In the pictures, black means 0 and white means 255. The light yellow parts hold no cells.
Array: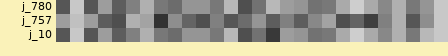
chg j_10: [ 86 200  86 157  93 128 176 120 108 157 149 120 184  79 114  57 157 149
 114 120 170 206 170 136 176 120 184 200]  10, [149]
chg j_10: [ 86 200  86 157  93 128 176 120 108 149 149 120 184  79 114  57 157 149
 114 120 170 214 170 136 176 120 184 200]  22, [206]
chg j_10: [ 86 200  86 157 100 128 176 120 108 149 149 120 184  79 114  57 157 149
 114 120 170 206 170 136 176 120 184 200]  5, [93]
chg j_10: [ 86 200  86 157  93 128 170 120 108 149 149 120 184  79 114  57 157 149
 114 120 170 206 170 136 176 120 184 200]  7, [176]
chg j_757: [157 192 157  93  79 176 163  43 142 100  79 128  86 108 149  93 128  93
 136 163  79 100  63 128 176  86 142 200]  8, [50]
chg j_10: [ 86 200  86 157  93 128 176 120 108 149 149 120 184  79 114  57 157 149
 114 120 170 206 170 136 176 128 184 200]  26, [120]
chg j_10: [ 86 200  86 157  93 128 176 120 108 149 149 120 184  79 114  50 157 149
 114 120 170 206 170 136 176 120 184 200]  16, [57]

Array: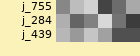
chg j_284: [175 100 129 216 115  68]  6, [60]
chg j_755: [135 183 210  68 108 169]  2, [189]
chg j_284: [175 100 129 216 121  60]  5, [115]
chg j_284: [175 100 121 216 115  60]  3, [129]
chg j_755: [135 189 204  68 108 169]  3, [210]
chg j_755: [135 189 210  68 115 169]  5, [108]
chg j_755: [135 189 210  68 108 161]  6, [169]

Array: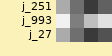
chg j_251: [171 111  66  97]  3, [58]
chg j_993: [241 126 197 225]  3, [191]

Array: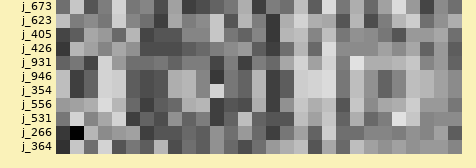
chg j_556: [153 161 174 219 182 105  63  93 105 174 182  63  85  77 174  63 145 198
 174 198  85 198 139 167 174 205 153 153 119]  20, [190]
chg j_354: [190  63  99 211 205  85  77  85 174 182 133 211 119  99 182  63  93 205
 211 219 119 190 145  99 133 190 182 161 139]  6, [93]
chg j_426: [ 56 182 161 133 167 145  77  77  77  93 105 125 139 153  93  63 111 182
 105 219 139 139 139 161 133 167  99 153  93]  25, [139]
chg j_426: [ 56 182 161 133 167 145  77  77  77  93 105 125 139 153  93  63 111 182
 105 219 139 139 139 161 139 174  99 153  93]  26, [167]
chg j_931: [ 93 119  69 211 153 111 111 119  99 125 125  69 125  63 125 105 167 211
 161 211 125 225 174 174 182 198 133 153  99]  1, [99]

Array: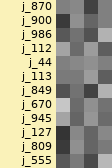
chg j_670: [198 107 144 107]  4, [114]
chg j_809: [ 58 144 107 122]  3, [101]
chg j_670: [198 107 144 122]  4, [114]
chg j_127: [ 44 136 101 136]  1, [52]

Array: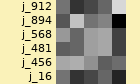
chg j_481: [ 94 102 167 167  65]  3, [159]
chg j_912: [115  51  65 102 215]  3, [71]
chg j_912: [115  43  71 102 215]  2, [51]

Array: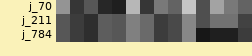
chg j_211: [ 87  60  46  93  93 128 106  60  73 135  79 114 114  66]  5, [87]
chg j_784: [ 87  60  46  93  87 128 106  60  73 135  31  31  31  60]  11, [23]

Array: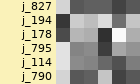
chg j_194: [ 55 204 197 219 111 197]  3, [189]
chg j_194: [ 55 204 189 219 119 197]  5, [111]
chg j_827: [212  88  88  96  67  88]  3, [96]

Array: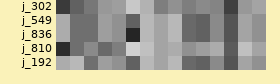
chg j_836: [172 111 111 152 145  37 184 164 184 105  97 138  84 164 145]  4, [158]
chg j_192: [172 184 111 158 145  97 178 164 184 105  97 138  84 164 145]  7, [184]

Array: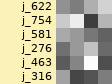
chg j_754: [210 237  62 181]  1, [202]
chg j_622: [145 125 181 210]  3, [175]
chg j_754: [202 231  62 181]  2, [237]
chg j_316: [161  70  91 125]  3, [84]
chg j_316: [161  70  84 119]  4, [125]
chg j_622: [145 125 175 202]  4, [210]
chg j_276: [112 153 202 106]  3, [194]

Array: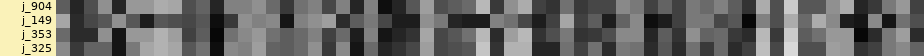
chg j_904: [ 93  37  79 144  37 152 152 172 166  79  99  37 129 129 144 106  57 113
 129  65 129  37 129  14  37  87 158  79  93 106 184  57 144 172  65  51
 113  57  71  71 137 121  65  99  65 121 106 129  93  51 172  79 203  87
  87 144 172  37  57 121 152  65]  20, [71]
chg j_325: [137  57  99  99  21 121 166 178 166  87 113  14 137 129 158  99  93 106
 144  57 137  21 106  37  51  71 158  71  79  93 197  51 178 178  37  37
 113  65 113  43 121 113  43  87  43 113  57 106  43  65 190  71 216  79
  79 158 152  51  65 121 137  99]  30, [87]

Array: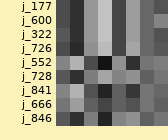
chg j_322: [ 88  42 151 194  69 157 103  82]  2, [48]
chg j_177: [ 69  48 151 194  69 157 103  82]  1, [76]
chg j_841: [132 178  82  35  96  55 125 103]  7, [117]
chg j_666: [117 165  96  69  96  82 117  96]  2, [157]

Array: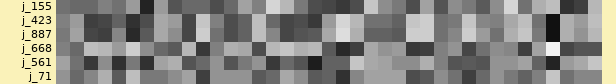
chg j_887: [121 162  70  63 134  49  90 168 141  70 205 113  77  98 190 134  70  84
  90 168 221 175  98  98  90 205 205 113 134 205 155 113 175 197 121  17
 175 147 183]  6, [41]
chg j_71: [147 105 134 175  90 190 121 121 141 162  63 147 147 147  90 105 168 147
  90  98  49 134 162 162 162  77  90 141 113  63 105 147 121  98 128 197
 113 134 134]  18, [141]

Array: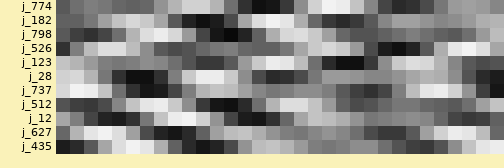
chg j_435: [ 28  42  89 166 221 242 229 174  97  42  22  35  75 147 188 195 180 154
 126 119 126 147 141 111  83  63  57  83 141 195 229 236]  22, [141]
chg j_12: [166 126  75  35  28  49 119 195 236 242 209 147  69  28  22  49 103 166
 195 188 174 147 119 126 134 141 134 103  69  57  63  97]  3, [69]
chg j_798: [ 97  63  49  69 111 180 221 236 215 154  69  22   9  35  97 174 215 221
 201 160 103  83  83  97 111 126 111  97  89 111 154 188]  1, [89]
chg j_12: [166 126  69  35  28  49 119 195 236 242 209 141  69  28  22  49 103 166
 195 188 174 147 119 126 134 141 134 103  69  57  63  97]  12, [147]

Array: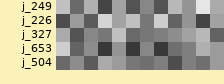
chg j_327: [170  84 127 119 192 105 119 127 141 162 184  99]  3, [135]
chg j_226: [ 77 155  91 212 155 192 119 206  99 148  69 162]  5, [162]

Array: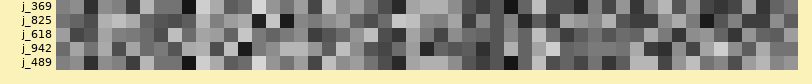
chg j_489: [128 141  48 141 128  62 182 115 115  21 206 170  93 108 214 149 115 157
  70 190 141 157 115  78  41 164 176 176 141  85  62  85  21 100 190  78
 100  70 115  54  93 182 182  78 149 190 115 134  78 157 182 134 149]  44, [70]
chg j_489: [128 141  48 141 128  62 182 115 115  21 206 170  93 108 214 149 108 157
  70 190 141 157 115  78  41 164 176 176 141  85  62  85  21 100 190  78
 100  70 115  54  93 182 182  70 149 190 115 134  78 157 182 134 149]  17, [115]
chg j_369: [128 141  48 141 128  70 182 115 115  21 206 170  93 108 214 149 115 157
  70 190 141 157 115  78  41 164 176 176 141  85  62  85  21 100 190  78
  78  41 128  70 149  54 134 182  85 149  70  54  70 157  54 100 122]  6, [62]
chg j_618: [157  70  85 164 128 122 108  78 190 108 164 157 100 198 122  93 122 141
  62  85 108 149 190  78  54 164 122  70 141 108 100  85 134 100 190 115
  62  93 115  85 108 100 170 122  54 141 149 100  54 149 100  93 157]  16, [100]

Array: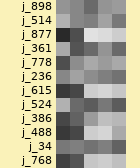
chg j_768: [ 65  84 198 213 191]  4, [205]
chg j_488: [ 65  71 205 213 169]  1, [57]
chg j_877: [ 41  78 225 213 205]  4, [219]
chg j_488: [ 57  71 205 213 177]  5, [169]
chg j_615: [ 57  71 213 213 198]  3, [205]

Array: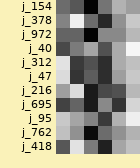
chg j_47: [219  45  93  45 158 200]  2, [52]
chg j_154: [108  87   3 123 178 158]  4, [116]
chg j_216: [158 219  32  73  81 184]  3, [26]
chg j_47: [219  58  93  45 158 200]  2, [52]

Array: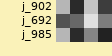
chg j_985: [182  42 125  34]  3, [133]
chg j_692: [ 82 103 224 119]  4, [125]
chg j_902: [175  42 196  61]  1, [182]
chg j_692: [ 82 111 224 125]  2, [103]
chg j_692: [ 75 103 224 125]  1, [82]

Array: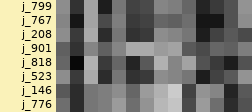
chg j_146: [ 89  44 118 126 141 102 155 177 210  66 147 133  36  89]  9, [203]
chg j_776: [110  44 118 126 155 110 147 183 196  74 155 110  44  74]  14, [82]
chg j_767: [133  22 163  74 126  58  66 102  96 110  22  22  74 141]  13, [82]
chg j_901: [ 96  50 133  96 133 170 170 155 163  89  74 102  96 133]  14, [126]

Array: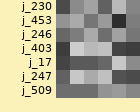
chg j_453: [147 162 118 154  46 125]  2, [170]
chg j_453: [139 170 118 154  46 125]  1, [147]
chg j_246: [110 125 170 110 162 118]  1, [103]
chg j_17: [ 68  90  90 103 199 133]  6, [139]
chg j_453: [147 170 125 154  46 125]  3, [118]

